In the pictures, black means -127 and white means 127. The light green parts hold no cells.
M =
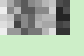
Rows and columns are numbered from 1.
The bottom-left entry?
110
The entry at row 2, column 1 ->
110
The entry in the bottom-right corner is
-77
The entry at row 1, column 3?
-8
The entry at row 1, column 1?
79
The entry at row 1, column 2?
38
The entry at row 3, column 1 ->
79

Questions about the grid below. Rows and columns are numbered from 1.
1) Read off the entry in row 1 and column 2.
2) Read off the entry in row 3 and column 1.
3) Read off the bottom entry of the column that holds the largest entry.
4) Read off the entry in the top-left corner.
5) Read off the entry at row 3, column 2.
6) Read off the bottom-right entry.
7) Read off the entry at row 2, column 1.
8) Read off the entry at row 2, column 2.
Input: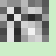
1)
14
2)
57
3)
71
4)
42
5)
-85
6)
0
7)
-26
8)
98
